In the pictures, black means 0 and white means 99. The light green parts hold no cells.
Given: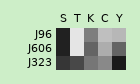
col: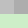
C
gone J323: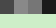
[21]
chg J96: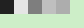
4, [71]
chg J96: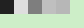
1, [89]

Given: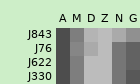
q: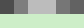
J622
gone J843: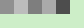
[70]

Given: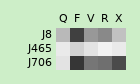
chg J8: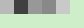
4, [75]
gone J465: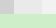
[88]
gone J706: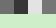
[29]
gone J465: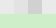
[94]

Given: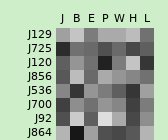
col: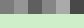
W
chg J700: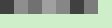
3, [58]

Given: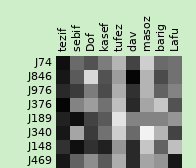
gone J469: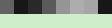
[55]
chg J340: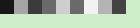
3, [44]

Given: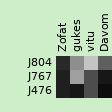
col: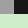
gukes
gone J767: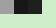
[30]
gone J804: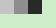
[37]
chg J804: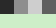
2, [76]
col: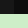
Davom

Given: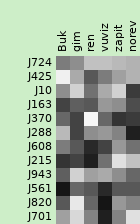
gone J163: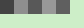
[30]
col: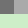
vuviz
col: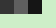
Buk
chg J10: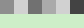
5, [23]
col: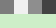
Buk
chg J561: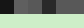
1, [40]
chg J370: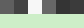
0, [40]

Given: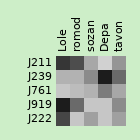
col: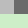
romod
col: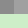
tavon
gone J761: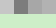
[73]

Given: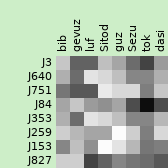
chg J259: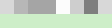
0, [80]
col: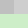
gevuz

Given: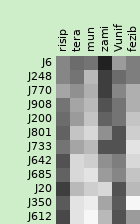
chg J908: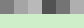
0, [45]
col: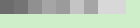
tera
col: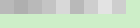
mun
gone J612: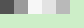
[28]
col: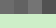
risip

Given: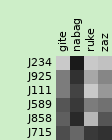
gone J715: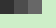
[22]
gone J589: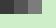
[44]
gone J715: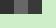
[30]
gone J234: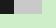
[75]
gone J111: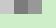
[26]
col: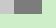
gite
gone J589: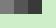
[44]

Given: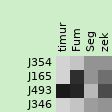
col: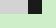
timur
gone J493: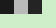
[29]
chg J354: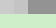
0, [82]
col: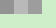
Seg
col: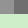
zek
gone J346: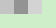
[61]
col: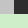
Fum

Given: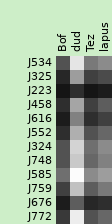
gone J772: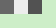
[22]
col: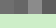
Tez
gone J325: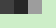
[29]
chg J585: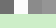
3, [61]
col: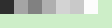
dud
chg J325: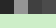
1, [61]
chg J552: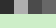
2, [32]

